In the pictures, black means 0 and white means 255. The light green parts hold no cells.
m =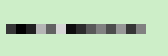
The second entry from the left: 2
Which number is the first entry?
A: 54
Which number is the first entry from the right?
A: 129
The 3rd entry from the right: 151

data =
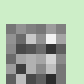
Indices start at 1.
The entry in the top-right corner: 128
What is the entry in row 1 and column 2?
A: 146
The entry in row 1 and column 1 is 118
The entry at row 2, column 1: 146
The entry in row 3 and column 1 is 137
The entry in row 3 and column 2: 73
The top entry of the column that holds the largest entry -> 156
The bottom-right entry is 118
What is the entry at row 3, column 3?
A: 84
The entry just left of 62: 156
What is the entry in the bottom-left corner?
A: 95

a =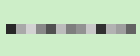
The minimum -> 40
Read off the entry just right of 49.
178
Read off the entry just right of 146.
200
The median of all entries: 146

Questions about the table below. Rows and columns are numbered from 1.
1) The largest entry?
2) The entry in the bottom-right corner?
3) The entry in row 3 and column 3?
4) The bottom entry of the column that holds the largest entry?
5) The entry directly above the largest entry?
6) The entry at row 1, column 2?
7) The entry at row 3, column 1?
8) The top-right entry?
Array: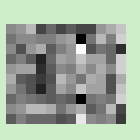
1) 251
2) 58
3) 150
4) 231
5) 3
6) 150
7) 138
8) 196
